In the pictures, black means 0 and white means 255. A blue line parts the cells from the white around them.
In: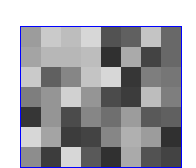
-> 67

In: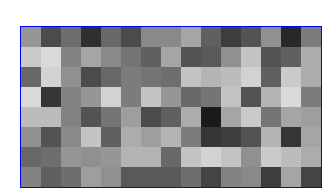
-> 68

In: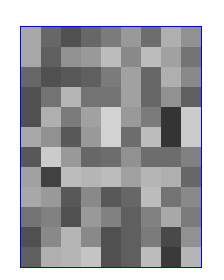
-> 181

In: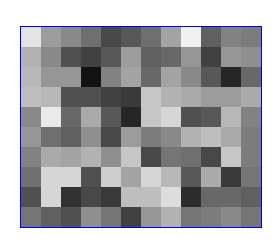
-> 117

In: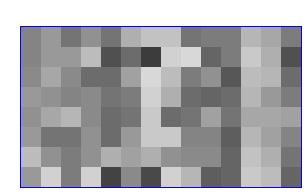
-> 101

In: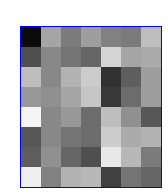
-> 102

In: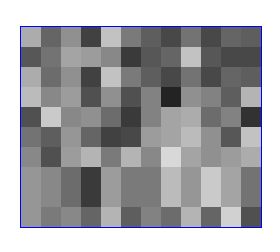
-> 80

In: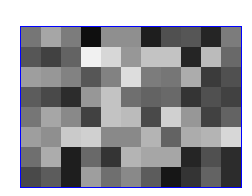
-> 44
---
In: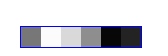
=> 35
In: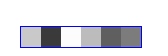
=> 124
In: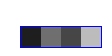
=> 188
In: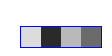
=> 107
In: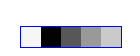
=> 202
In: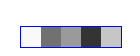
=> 198
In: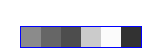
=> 50
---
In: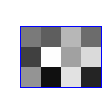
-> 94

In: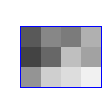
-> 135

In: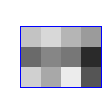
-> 216

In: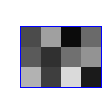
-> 160

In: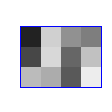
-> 208

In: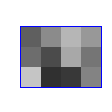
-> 139
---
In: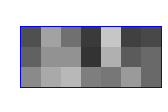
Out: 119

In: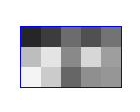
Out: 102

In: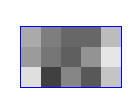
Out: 134

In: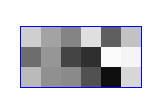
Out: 81

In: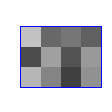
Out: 132

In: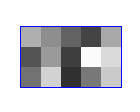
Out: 48

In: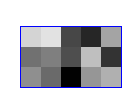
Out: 2

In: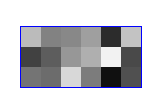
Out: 124

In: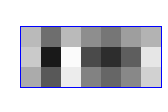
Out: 102
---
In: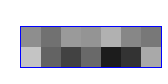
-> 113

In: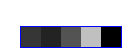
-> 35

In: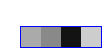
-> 137

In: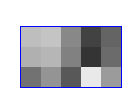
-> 196

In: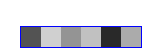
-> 208

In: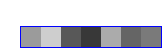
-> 206

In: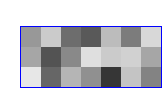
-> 203
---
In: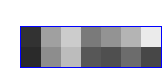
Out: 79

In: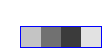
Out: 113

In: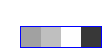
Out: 191

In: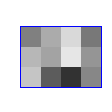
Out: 92

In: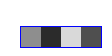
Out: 43

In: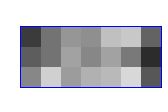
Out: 185

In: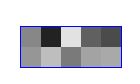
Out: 122
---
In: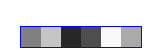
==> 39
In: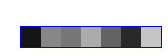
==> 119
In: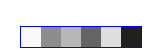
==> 183
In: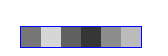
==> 97
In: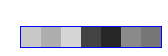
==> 214
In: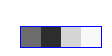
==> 213
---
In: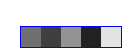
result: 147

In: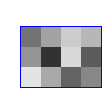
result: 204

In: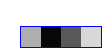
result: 89

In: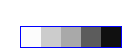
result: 169

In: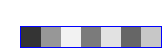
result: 242

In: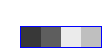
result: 235
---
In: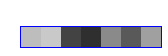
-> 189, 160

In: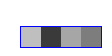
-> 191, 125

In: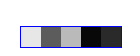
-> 231, 42

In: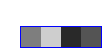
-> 126, 84

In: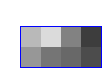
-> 185, 76

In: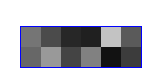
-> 117, 60

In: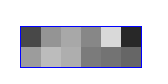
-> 72, 102

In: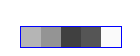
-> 181, 250

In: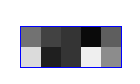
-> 114, 140

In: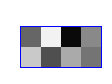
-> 102, 116
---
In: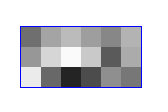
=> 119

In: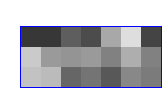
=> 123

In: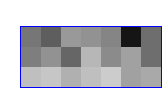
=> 169

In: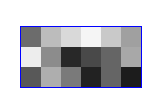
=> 28

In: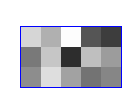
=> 134

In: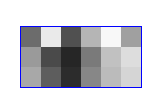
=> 213

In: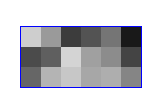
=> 133
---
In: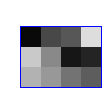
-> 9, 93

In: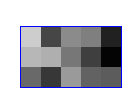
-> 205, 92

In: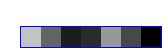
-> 195, 0

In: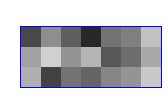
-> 72, 201

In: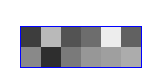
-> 61, 172

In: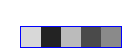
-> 216, 138

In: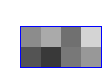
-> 140, 152

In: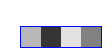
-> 184, 129

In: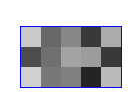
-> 201, 186
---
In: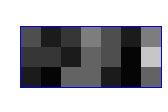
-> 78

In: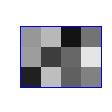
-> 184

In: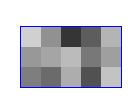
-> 53

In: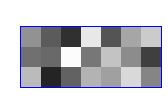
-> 84

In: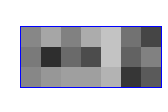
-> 195

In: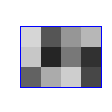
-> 85

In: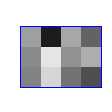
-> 28

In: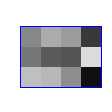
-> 171

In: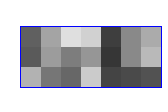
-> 62
